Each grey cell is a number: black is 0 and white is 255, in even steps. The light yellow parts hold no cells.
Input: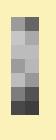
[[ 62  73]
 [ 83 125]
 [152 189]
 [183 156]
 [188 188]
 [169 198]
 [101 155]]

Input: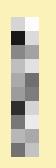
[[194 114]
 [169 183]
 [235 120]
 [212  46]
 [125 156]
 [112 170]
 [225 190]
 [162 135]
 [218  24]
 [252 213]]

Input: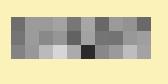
[[163 189 154 136  42 171 214 186 152 131]
 [158 152 115 116 162  98 150 137 155 117]
 [105 146 154 104 166 119 163 154 155 110]]

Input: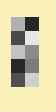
[[207  80]
 [124  40]
 [139 194]
 [232  73]
 [ 38 177]]

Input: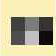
[[ 12 192  79]
 [ 52 124  64]]

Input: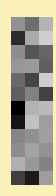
[[158  26  63]
 [131 152 176]
 [146 163 141]
 [160 144 133]
 [158 193  22]
 [186 178   0]
 [ 66 130  94]
 [205  69 105]
 [ 96 154 151]
 [102  86 141]
 [207 170  43]
 [179 110 146]]

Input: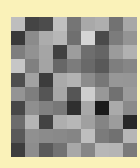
[[122 181 183 134 168 114  90 141  61]
 [182 113 123 190 133 137 139 144  89]
 [ 40 156 132 160 183 174  67 181 108]
 [138 170  26 168  47 120 129 143  71]
 [155 113 152 206  85 167  85 126 148]
 [150 151 119 140 179 170  60 162  78]
 [134 126  89 105 124 103 164 128 198]
 [177 155 101 110 157  65 165 146 126]
 [148 124  74 213 111 183 172 139  57]
 [167 114 175 169 117 192  76  68 190]]

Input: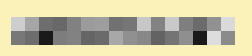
[[139 221  25 143 116  99 136 144 168 107 101 130 125  26 109 120]
 [218 145 107 127 201 131 199 118 113 158 155 129 104 110 166 206]]
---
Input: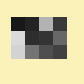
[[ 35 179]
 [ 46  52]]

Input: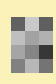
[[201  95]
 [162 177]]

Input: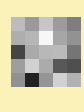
[[154 198]
 [182 247]]

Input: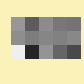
[[ 92 140]
 [125 134]]

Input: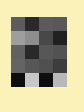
[[ 41  91]
 [142  72]]

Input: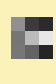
[[ 59  42]
 [187 231]]
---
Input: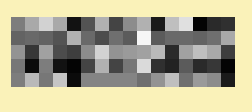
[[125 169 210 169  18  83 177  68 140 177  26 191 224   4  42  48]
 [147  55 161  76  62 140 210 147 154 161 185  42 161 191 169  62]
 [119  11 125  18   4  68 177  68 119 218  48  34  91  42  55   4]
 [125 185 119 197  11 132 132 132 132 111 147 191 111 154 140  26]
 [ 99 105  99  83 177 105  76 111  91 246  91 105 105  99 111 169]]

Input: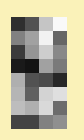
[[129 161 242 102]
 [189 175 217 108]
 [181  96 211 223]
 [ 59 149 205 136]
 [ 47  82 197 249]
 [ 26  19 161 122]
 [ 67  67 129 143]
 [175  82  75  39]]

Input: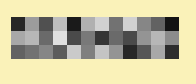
[[ 98 114 134  92 202 127 196 148  39  86 168  45]
 [168 183 106 224  74 121  53 106  74 148 183 140]
 [ 39 156  80 190  26 176 209 114 209 134  98  19]]

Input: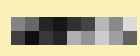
[[ 63  15  56  37 175 146 204 159  97]
 [132 103  37  23  49  69 183 138 218]]

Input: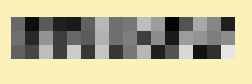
[[ 97  70 189  62 203  55 196  55 119 183  32  83 216  19  47 230]
 [111  40 148  62 104  91 177 111 126  62 140  26 156 148 126 140]
 [104  13  91  32  26  97 183 111 119 189 156   5  83 169 134  32]]

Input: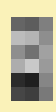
[[142 113 161]
 [173 201 154]
 [188 180 142]
 [ 43  31 134]
 [101  93 127]
 [ 70  62 121]]

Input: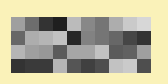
[[103 173 181 194  39 130 117 103  70  51]
 [181 159 152  91 166 166 194  91  97 159]
 [ 51  58  58 181  85  64  78 194 202  78]
 [159 109  51  31 187 136 117 173 202 215]]

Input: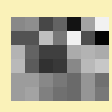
[[ 83  83 191 120 241  77   4]
 [156 156 136 120 106 149 112]
 [156 163 128 112 106 149 120]
 [136 142  71  99  19 163 241]
 [179  99  63  63 171 179 171]
 [185  91  49  56 136 185 199]]

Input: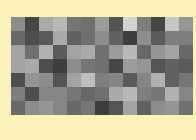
[[163 112 177  91 163 170 112 156 184 104 149 163 104]
 [141  70 170 184 118 112 156  84 210 126  70 198 149]
 [104 141 149 133 104 118  62  84 163  97 141 149 112]
 [ 78 149 141  84 163 190 126 133  91 133 177  97 118]
 [126  78 133 133 118 104 112 170 184 126 118 177 133]
 [104  78  91 170  97 112 141  97  62 141  91 126 126]
 [163 170  78  62 141 118 112  70 156 149  84  97  91]]
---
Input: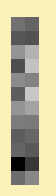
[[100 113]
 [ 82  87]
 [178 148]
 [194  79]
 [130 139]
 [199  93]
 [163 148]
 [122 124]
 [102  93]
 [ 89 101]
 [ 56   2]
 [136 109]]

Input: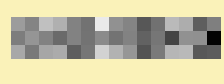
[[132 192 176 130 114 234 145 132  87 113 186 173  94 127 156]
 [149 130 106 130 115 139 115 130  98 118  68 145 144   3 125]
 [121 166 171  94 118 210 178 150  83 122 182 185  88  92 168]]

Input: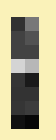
[[120  50]
 [ 82  66]
 [ 66  66]
 [183 212]
 [ 26  53]
 [ 51  51]
 [ 60  53]
 [  7  17]]

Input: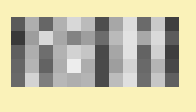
[[174 102 177 216 187  78 167 221 106 201  63  90]
 [157 217 167 131 158 108 186 226 168 218  92  57]
 [174 110 178 210 197  73 166 225  99 208  62  95]
 [180  99 174 237 173  74 158 211 105 180  72 102]
 [211 126 183 174 180  74 188 223 109 198  95 105]]

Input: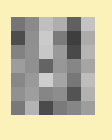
[[138 191 174  96 195 117]
 [143 202 123  62 171  77]
 [144 199 153  73 181 130]
 [144 100 151 134 165 157]
 [153 206 165 119 189 135]
 [158 134 141  83 177 145]
 [179  75 122 134 157 121]]

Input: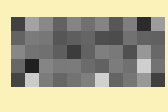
[[163 136  98 132 112 132  87 126  43 156  65]
 [123 119  86  94 101  78  76 113  99  97  99]
 [115 112  94  60  98 127 121  80 151 104 135]
 [ 32 133 122 123 107  98 124 112 207 115 103]
 [203 124 103 115 127 208 100 118 153  64  68]]

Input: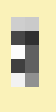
[[202 206]
 [ 48  71]
 [ 96 252]
 [ 96  63]
 [144 242]]

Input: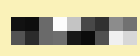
[[ 14 106 252 196  72  49 140 113  18]
 [ 43 106 110  24  11  80 240 215  83]]
